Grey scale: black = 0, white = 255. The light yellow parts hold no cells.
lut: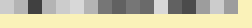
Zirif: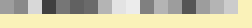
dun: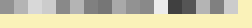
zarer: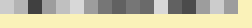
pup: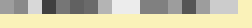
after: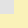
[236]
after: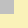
[216]
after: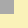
[146]
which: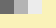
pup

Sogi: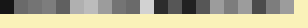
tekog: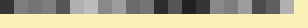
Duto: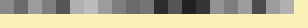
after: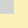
[44]
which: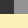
Duto
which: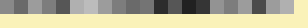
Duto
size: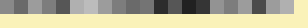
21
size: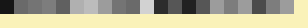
21
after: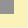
[125]

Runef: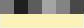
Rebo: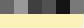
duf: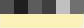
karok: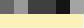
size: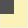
1
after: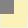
[72]

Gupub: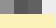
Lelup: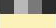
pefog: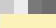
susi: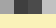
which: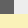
Gupub
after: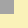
[63]

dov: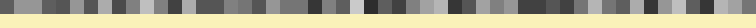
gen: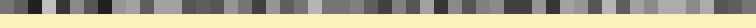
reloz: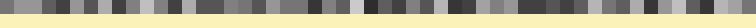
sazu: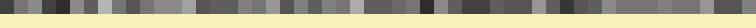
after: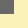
[117]
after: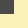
[128]

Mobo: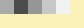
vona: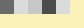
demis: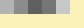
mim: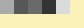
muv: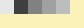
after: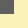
[118]
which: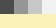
Mobo
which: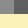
demis
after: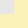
[64]
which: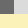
vona
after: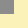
[96]
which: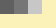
demis

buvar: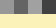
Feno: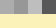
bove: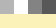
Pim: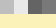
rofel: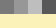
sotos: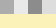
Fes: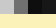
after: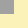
[65]
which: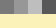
rofel
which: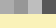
Feno
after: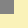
[88]
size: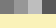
4
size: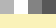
4

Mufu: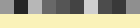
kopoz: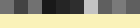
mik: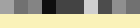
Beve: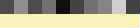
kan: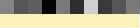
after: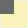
[85]
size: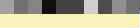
10
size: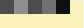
5
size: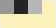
3
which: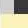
kan
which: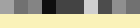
mik
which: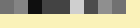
mik

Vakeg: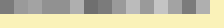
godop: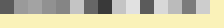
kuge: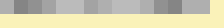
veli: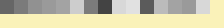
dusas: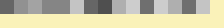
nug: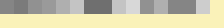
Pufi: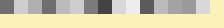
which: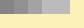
kuge
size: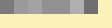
7
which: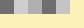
dusas
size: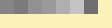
7

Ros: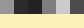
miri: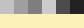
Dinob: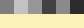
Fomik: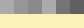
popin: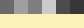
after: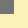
[96]
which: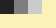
Ros
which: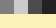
miri
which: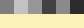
Dinob

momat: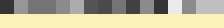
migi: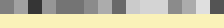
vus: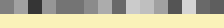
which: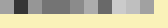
vus
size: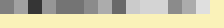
15
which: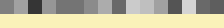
vus
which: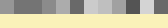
vus

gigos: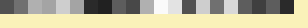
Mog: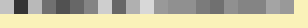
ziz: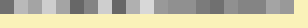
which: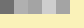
gigos
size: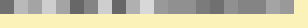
21
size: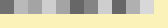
11
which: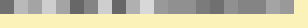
ziz

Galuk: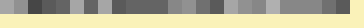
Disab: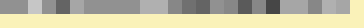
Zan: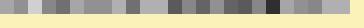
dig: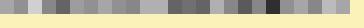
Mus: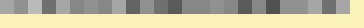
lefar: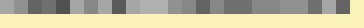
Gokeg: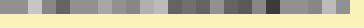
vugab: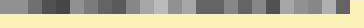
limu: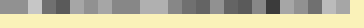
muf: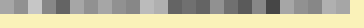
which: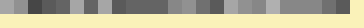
Galuk
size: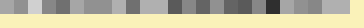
25
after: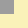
[145]
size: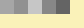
5
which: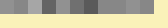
Mus
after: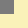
[100]
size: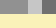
4

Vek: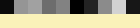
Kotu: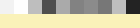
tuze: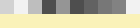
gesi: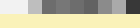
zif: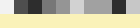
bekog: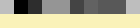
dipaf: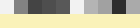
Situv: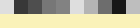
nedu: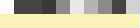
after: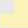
[180]
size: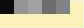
5
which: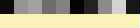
Vek
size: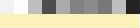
10
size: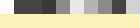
10
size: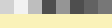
8
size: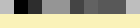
10

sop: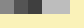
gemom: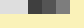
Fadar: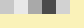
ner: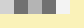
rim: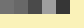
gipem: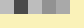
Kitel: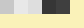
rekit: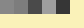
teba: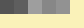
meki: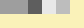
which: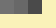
rim
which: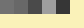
rim
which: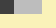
sop
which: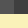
sop
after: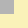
[113]

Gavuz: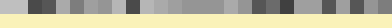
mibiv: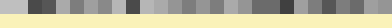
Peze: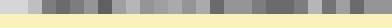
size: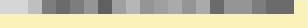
21
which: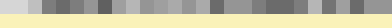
Peze
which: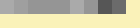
Gavuz
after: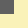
[159]
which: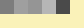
Gavuz
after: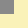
[182]

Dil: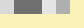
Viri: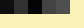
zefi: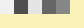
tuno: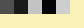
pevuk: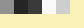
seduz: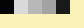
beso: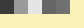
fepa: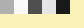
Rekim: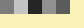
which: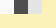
fepa
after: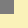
[196]

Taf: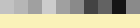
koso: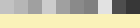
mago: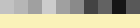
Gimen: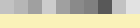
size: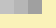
3
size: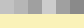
6

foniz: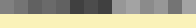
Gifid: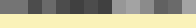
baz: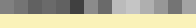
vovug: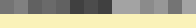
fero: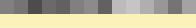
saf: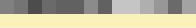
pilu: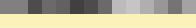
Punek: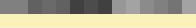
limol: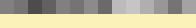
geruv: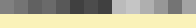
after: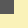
[64]
